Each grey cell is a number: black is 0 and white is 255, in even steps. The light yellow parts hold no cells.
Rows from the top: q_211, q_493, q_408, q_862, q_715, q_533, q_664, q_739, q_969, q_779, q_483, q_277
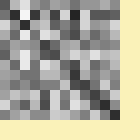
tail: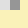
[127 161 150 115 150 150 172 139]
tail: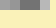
[184 139  55 172 127 161 139]

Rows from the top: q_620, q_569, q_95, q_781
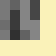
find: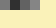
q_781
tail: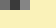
[133]
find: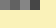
q_620
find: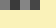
q_569
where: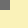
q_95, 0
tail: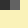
[133]
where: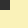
q_781, 1

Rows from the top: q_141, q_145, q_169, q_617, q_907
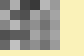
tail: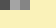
[164]
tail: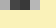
[154]
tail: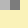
[143 115 154]
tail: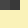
[183 154]
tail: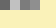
[115 154]
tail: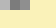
[115 154]

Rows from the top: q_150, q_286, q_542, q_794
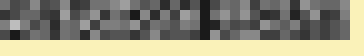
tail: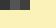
[ 84 103]
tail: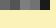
[ 35 103  73  84  63 147 114  94 126  63  84  63  84 103]
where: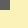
q_542, 28
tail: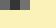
[103  44 136  73  84  84  53  84 136  73  84  84  63  26 147  73 103 136
 136  63  63 103  73  53  84  63  84 103]

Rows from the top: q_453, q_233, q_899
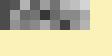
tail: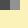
[125 137 169 125  65 146 179]
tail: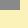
[169]
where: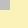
q_453, 7
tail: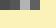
[158 115 179 191 212]
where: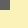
q_453, 3

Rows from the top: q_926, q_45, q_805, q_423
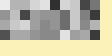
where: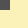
q_423, 0
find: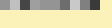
q_45
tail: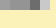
[128  58]
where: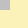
q_45, 1
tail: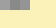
[109 201 137 180]
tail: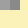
[148 109 201 137 180]

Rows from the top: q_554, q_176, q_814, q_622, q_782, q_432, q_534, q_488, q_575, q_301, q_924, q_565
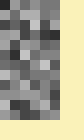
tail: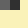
[195 110 131 131]
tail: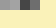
[59 48]

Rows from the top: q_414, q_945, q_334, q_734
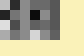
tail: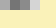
[139  96]
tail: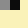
[139  87]
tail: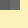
[87]

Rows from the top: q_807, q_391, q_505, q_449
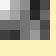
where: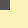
q_449, 4
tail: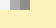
[32 73]
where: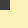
q_449, 0
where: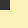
q_449, 1
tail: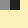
[73]

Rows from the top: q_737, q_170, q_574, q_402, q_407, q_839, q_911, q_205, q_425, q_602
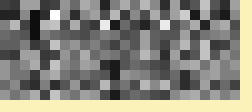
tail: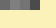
[ 85 160  95  85  85 160  65 116 127 137  95]
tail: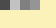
[106 127  95  65 116  85 160  95  65 127 183  95 194  56  65 127]

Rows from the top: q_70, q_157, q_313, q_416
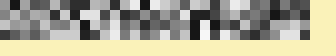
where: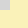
q_70, 24
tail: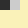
[ 34 226 226  69 195  46  69 142  81 153 101 226  34  34  69 142 183 101
 122  92  22  58 101  46]
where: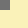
q_313, 3

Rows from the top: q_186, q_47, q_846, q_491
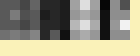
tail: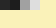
[161   6 142  80]
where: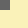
q_186, 3
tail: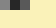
[ 17 151 171 151  17 142 142]
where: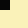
q_186, 10
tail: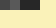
[ 29 183 222 171  17 151 242]
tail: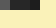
[183 222 171  17 151 242]

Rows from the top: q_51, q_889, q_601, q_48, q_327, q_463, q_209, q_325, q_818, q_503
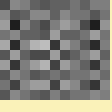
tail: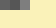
[ 97 116 116 136 126]
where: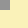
q_601, 10
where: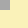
q_327, 0
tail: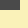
[157  74  97 126 157  97]
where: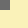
q_325, 10
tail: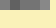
[126]

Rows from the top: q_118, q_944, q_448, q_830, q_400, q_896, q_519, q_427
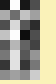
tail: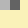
[66]
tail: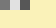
[149]
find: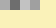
q_944
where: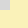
q_448, 1
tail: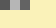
[66]
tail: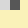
[44]

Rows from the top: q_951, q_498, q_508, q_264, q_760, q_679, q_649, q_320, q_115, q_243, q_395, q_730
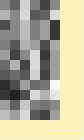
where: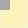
q_760, 5
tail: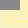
[189 126 158  55]
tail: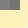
[136]
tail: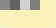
[ 67 136]
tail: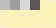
[ 67 158]
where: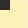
q_115, 0
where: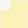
q_115, 5

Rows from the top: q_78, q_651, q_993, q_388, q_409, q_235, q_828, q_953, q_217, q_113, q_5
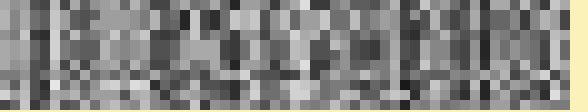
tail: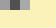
[179 134  58 123 169 158 123 102  81  46 146 209 111 111 134 209 209 146
 111 123 188 179  93  93 169 198 179  46 146 179 146  81  46 158  37 134
 169 102  69 111  46 221 146]
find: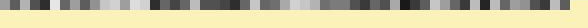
q_217

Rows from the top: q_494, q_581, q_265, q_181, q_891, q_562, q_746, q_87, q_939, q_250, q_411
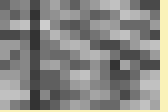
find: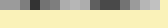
q_891
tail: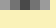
[173]
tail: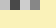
[ 95  85 105 155 164 155 105 105 105 155]
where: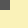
q_265, 7
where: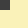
q_87, 3

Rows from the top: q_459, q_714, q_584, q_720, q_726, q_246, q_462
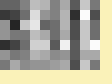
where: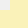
q_726, 6
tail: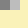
[180 129 169  90 199 120]
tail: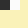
[78]
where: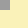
q_462, 5
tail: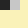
[230 100 110 180  78 199 110]
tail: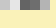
[ 78 199 110]

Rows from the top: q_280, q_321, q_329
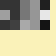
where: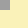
q_321, 0
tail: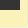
[119 150  32]
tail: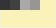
[20]
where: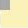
q_329, 2

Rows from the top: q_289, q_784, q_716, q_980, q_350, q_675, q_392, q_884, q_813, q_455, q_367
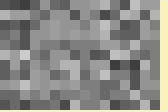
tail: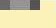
[148 126  74 105 179 167  95 179]
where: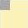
q_784, 13
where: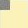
q_455, 8
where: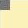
q_367, 5

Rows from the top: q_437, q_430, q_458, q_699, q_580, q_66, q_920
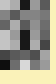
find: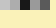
q_437
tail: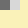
[120 154]
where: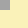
q_66, 4
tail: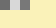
[154]

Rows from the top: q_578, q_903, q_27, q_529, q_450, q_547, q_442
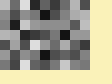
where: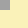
q_450, 1
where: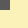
q_27, 7

